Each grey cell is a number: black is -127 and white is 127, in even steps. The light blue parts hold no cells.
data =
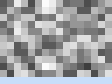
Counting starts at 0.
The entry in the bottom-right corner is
96
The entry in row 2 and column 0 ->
72
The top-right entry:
58
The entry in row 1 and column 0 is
-23
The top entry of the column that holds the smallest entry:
-50
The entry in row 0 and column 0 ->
-37
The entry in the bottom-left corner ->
46
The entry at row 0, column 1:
-8
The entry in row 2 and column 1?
-8
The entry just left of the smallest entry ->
-37
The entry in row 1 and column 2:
22
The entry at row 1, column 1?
58
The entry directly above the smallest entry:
8
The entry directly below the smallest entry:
72
